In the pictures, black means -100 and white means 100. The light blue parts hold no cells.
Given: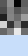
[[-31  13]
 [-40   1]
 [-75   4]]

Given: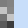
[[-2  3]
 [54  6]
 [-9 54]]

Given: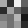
[[ 33 -64]
 [-67  28]
 [ -3 -13]]

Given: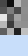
[[-44 -89]
 [-34  -3]
 [ 80 -30]]

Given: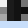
[[ 88 -79]
 [  5 -79]
 [ 32 -79]]

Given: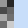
[[ 18 -70]
 [-43 -21]
 [ 34 -13]]

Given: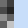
[[-15 -52]
 [-43 -72]
 [ 14 -25]]

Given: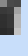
[[  7 -42]
 [-55 -52]
 [-62 -58]]
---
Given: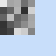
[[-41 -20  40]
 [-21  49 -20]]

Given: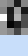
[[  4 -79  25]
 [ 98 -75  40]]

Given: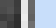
[[-41 -36 -51]
 [-52 -47 -63]]

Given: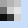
[[-17  62  79]
 [-90 -58  64]]

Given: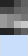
[[-39 -41 -22]
 [ 21   8   5]]

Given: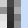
[[ 13 -56  34]
 [ 76 -61  -2]]
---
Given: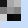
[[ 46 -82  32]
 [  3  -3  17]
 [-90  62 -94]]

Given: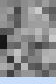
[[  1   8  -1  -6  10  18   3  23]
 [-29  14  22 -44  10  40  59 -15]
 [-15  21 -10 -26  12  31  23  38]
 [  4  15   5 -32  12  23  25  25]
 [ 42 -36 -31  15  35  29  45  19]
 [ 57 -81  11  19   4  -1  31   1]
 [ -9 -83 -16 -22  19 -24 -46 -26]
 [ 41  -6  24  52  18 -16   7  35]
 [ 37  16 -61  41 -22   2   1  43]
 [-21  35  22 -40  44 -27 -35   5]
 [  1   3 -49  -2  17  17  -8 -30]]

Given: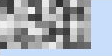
[[ 18 -37 -53  74  31 -36 -26  83   9 -62  -8  79  12]
 [ 46  17 -50  53  51  89 -25  66 -16  67 -41 -20 -51]
 [ 25  46  68  29  35 -45 -54  61  55  37 -56  26 -25]
 [ 46  87  78  56  66  73   5   6 -10  75  -7  84  51]
 [ 37  67  55   3 -21  82  79  39 -57 -30 -52  66  16]
 [ 38  25  35 -24  -5  -3  29 -28 -36  69 -34  58  -8]
 [-17 -50  49  52 -17  35  31  58  82  43 -38 -29 -22]]

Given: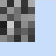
[[ 34  22 -64  36 -58]
 [-37 -50  14 -12 -61]
 [ 20   9 -35  -8  17]
 [-22 -77  59 -56  10]
 [-46 -66  30 -39 -24]
 [-56   6 -17 -64   2]]

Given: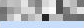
[[ -9  34  53  48  79  23   2  67  81 -36  63  46]
 [ 78 -12  21  38  69  70  15  85  95 -37  -3  49]
 [-19  -4  50  81  15  45  64 -70  43  45 -13 -13]]

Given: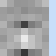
[[ 47  51  30  17  18  21  32]
 [ 19  22  16  21  10  18  16]
 [ 21  25  30  24  30  34  28]
 [ 36  40  18  -4 -49  -3  10]
 [ 27  28  33  32  52  32  38]
 [ 21  18  33  49  83  53  37]
 [ 30  30  40  35  63  53  39]
 [ 33  42  15 -10 -57  -2   6]]

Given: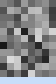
[[-27   2 -10 -34  21 -17   0  12]
 [-52 -35  34  19 -24  46  49  -2]
 [-48 -15 -16 -44  33   1  28  25]
 [-36  -8   9 -27   2   3  20  37]
 [ 65  23 -41  57 -76  18  60  29]
 [  1   9 -14   5  45 -53  65 -20]
 [ 26 -81 -22  -2 -18 -26 -69  15]
 [  4  18  17  -7  27 -30  -9 -58]
 [ 28   1  71  59 -61 -14 -41 -70]
 [ 23 -56  25  57   0 -49  30  38]
 [  2  -6 -45  -3 -53  65   0 -13]]
